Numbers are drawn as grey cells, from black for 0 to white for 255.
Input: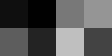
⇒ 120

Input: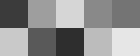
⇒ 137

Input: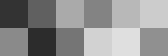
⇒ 184

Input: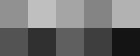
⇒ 132

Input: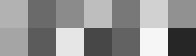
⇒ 209

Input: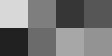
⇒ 54
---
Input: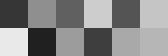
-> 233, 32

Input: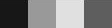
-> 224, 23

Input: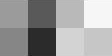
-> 246, 43

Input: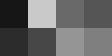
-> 201, 22

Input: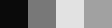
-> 226, 10

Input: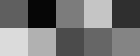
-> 219, 6

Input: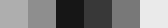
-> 234, 22

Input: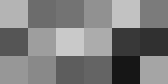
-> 201, 22
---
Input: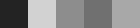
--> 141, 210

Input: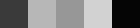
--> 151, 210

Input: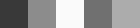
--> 250, 250

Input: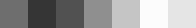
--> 143, 252

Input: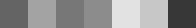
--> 140, 226

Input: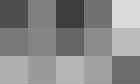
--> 100, 217

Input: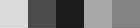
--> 28, 218
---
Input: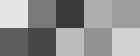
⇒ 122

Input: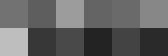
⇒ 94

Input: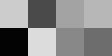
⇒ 74

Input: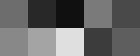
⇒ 40

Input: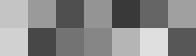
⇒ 154

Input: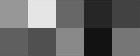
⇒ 229

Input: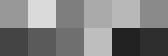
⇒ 218

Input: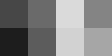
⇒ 106

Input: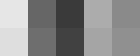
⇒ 102

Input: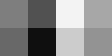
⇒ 81
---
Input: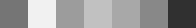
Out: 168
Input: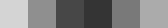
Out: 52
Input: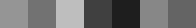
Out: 30
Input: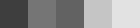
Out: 98
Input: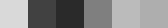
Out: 127
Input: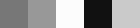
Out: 252
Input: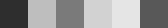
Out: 210
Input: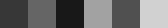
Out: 162
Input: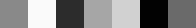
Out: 209
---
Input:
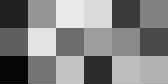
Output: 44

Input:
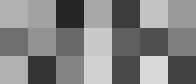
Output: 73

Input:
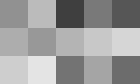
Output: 115

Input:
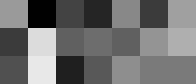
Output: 142

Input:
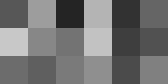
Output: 143

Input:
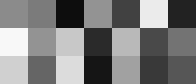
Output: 161

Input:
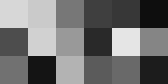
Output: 91

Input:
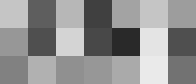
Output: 170

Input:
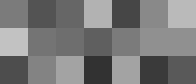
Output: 163
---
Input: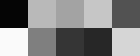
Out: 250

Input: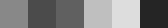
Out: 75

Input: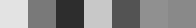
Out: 45

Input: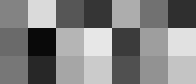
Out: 166

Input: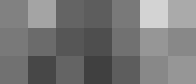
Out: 100

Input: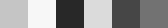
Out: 247
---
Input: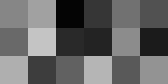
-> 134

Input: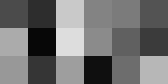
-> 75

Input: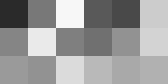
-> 42

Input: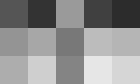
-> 85

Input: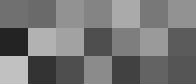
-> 112

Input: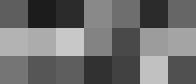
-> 94

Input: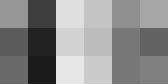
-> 151

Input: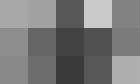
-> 168

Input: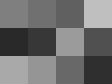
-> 127
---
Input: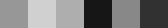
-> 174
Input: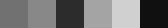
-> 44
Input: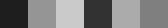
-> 202
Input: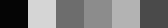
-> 109
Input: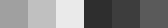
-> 234
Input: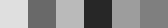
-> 186
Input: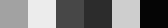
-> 71
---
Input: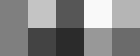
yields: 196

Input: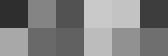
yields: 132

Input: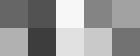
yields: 82

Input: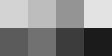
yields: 189

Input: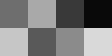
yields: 169

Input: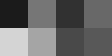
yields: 118

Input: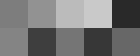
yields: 146

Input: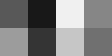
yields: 24

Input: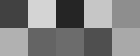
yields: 212

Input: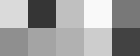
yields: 53
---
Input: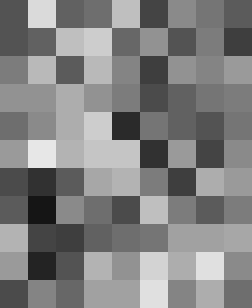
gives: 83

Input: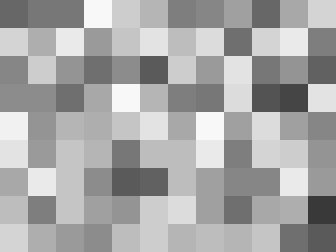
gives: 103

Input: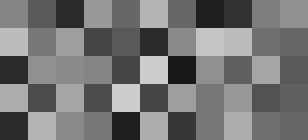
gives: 132

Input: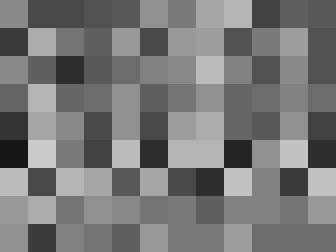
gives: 137

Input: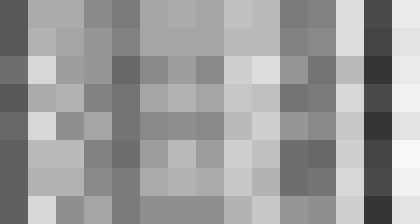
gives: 88

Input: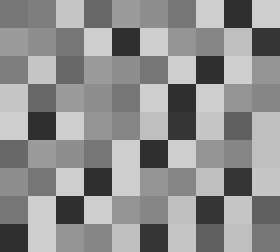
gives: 118

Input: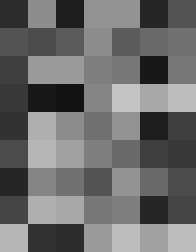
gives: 44
